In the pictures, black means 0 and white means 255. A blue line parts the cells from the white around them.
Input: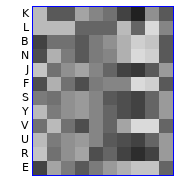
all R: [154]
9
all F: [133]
5 6
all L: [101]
3 4 5 7
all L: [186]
0 1 2 6
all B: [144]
5
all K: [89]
1 2 9

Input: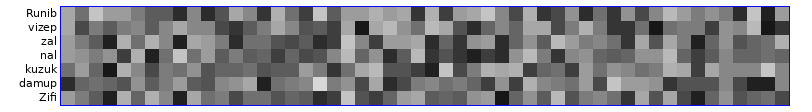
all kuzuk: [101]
2 11 12 34
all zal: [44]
12 18 26 31
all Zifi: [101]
5 16 23 27 32 46 49
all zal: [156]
0 10 23 24 30 36
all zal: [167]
9 25 41 43

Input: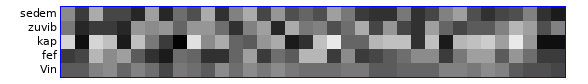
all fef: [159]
4 13 29 30
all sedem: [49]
11 22 23 25 30 34
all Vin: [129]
2 5 27 28 31
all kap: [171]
11 15
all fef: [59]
0 14 19 21 27 34 35
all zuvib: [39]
1 4 15
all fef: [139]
3 20 25 26

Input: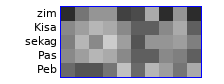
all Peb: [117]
3 8
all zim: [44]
0 7 9
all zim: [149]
2 3 8

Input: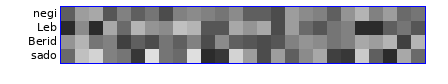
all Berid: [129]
3 9 16 20
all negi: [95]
0 5 13 14 19
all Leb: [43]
0 2 21 22

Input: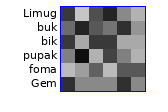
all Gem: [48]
0 4
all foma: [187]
0 3
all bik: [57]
0 2 3
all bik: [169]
1 4 5
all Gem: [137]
1 2 3 5
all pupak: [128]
0 4

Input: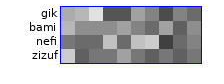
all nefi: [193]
3 5
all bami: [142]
1 2 3 9
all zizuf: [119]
2 3 5 7 9
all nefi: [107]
1 2 4 8

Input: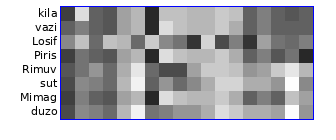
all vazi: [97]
0 2 13 15 16 17
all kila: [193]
7 8 12
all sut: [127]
2
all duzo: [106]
3
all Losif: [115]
8 15

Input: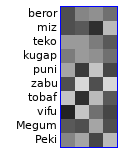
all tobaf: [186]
2
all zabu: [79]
0 2
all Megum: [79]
1 3
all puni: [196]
2

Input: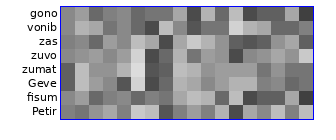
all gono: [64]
17
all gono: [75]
9 13
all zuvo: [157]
2 4 10
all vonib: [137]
0 4 8

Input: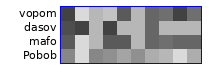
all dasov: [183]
2 4 5 7 8 9
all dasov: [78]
0
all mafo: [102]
6 8 9

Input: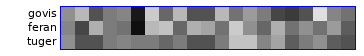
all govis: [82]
2 9 10 17
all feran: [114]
4 11 16 18
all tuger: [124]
3 5 6 8 11 17
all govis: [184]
1 8 11
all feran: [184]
6

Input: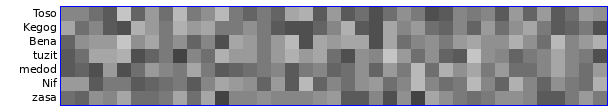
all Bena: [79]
11 17 22
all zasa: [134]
3 12 13 15 16 17 22 33
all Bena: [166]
6 12 18 20 21 23 29
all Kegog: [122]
7 11 12 14 34 37
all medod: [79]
2 4

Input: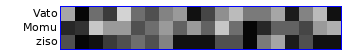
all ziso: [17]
2 8 9 10 18 19
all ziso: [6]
1 13
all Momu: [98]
8 10 15 16
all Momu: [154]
3 4 7 9 18
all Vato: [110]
2 5
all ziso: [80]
0 4 6 11 12 17

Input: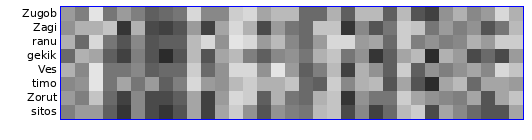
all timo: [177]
14 15 21
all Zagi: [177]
1 2 5 13
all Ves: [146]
11 14 22 26 28
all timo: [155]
6 10 32
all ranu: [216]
2 10 13 19 20
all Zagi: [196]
3 18 19 25

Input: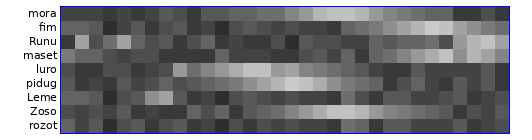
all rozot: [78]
4 7 12 14 16 31
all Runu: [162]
1 4 31
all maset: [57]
7 8 9 10 15 16 21
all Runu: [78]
2 6 9 15 18 19 27
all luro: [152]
8 11 15

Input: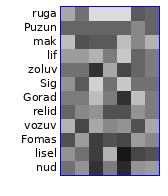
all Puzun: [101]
0 1 2 3 4 6
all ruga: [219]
2 3 4
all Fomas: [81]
0 3
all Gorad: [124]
0 1 3 6
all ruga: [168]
0
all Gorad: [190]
2 5
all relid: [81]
3 4

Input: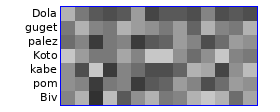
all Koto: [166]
4
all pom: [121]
3
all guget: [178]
1 4 10 13
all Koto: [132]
5 12
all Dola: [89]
2 4 7 8 12

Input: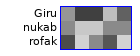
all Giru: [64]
1 2
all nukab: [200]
1 2
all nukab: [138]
0 3 4
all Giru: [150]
0

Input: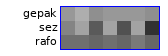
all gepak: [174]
1
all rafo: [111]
0 1 3
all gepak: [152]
0 3 4 5
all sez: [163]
1 3 5

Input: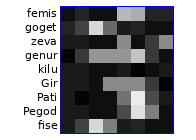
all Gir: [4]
7
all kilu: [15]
2 3 6
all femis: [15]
0 2 3
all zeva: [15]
2 3 5
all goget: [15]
6 7
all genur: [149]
2 3 4

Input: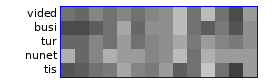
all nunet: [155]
4 5 11 12 13
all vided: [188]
8 10
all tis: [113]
2 9 11
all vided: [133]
2 4 6

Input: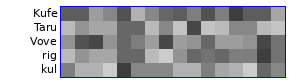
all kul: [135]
5 6 7 15
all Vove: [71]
2 7 14
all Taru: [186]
0 6 11 14
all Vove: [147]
0 3 9 13
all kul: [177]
1 2 8 9 12
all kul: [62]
4

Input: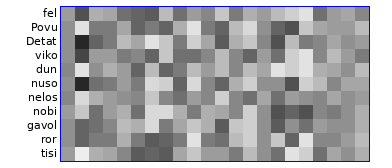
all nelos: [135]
0 5 7 10 12 18
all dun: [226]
1 15 17
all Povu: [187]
12 21

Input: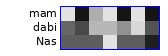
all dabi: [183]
2 3
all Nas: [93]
0 1 2 4 5
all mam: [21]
1 4 6
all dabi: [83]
6
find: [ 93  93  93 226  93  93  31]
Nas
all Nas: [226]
3
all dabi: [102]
0

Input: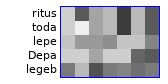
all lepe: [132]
6
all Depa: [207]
0 1 3 4
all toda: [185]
3 5
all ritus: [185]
3 5

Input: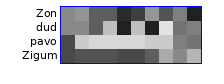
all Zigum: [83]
1 2 3
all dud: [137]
0 1
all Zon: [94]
2 3
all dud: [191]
3 5
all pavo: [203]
1 6 7
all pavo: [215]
2 3 4 5

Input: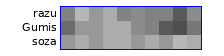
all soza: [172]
1 3 4 6 9
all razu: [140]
5 9
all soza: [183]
8
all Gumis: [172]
3 4

